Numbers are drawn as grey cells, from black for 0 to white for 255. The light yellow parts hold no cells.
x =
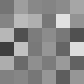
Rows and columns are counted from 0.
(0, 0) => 116
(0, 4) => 139
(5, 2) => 119
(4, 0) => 173
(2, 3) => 140
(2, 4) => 120
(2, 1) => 80
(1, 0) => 132
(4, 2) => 143
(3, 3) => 150
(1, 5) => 147

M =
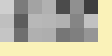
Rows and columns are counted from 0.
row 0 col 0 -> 207
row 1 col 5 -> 133
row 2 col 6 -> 149
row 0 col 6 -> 62
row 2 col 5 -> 127
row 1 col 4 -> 177
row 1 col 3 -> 182

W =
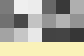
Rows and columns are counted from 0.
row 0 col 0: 123
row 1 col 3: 150
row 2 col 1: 198
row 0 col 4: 57

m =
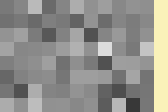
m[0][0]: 121
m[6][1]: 81
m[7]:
[172, 145, 189, 145, 146, 136, 144, 92, 183, 56, 119]
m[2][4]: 130
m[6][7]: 98
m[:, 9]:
[146, 124, 125, 121, 157, 165, 113, 56]
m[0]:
[121, 134, 186, 106, 133, 173, 145, 158, 136, 146, 143]
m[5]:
[103, 130, 138, 141, 118, 158, 158, 154, 114, 165, 116]
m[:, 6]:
[145, 147, 81, 145, 122, 158, 138, 144]
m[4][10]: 148
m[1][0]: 113
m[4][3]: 159
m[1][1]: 120
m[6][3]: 132
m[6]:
[117, 81, 173, 132, 129, 147, 138, 98, 78, 113, 118]
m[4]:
[127, 137, 143, 159, 113, 143, 122, 81, 158, 157, 148]
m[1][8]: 133

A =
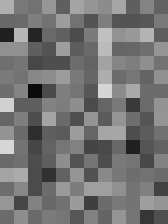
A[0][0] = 175
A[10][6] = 68
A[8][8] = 148
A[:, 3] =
[150, 114, 105, 83, 78, 141, 74, 130, 164, 95, 99, 94, 49, 108, 104, 123]
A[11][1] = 112
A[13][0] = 109
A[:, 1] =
[121, 106, 183, 144, 117, 115, 132, 95, 126, 106, 115, 112, 171, 135, 70, 142]
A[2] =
[31, 183, 36, 105, 96, 76, 123, 192, 146, 153, 179, 94]
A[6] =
[110, 132, 10, 74, 126, 116, 87, 213, 140, 169, 108, 107]
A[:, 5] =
[164, 114, 76, 93, 109, 121, 116, 142, 79, 157, 129, 83, 148, 125, 155, 86]
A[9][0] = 147
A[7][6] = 75
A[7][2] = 95
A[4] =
[111, 117, 71, 78, 78, 109, 99, 162, 133, 126, 143, 114]
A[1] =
[104, 106, 126, 114, 157, 114, 83, 126, 84, 83, 87, 121]
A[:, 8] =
[166, 84, 146, 102, 133, 108, 140, 121, 148, 166, 104, 121, 119, 144, 121, 148]
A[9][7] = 165
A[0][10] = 132
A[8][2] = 78
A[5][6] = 102
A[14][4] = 113
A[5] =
[122, 115, 135, 141, 156, 121, 102, 173, 108, 118, 99, 144]
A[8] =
[101, 126, 78, 164, 106, 79, 148, 91, 148, 110, 85, 149]
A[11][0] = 105
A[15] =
[107, 142, 106, 123, 118, 86, 129, 100, 148, 117, 54, 79]
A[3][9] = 103
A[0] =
[175, 121, 114, 150, 95, 164, 149, 140, 166, 95, 132, 98]

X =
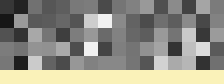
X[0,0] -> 55
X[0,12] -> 139
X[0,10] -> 153
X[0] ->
[55, 34, 113, 86, 94, 121, 124, 74, 117, 129, 153, 80, 139, 66, 165, 123]
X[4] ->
[119, 29, 203, 99, 75, 151, 129, 136, 136, 117, 85, 210, 170, 182, 50, 112]
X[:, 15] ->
[123, 130, 155, 90, 112]
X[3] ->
[124, 115, 147, 145, 170, 78, 241, 68, 127, 116, 145, 164, 51, 191, 220, 90]
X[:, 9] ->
[129, 99, 103, 116, 117]
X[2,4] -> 62
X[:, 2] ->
[113, 89, 168, 147, 203]
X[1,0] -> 22
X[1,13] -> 138

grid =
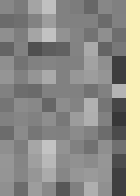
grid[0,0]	135
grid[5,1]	129
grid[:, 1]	[123, 111, 126, 129, 115, 129, 109, 140, 134, 139, 126, 133, 134, 108]
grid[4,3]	132
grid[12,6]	154
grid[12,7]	149
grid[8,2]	129
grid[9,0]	108
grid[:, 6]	[103, 129, 115, 170, 162, 157, 114, 177, 175, 129, 113, 139, 154, 175]
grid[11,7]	150
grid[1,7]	107
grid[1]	[107, 111, 130, 157, 129, 129, 129, 107, 129]
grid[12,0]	149
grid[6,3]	129
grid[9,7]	108
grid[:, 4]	[129, 129, 146, 97, 129, 129, 129, 141, 120, 128, 147, 140, 134, 87]
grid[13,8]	63
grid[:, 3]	[192, 157, 194, 93, 132, 170, 129, 102, 142, 129, 195, 184, 171, 137]
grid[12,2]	150
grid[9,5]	139
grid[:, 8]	[128, 129, 110, 120, 62, 61, 180, 70, 55, 75, 112, 76, 63, 63]
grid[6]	[129, 109, 106, 129, 129, 129, 114, 129, 180]
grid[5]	[149, 129, 149, 170, 129, 151, 157, 149, 61]
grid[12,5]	150
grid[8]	[129, 134, 129, 142, 120, 156, 175, 129, 55]
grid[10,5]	129
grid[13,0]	144

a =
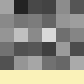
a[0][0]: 164
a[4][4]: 103
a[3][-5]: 81
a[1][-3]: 101
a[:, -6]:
[164, 137, 149, 114, 81]
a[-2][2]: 86
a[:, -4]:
[72, 124, 138, 86, 166]
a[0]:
[164, 35, 72, 67, 140, 85]

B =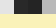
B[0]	228
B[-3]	41
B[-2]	36
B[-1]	185

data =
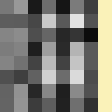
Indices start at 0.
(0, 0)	120
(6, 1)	146
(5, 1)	63
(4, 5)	196
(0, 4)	21
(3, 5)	180
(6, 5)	138
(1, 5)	226
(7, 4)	33
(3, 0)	124
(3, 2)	30
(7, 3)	94
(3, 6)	89
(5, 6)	76
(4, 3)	186
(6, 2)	39

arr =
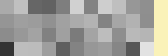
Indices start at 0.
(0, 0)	170
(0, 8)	191
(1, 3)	145
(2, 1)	152
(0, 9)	151
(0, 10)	143
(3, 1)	189
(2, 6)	164
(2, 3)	129
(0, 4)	126
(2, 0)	140
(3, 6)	151
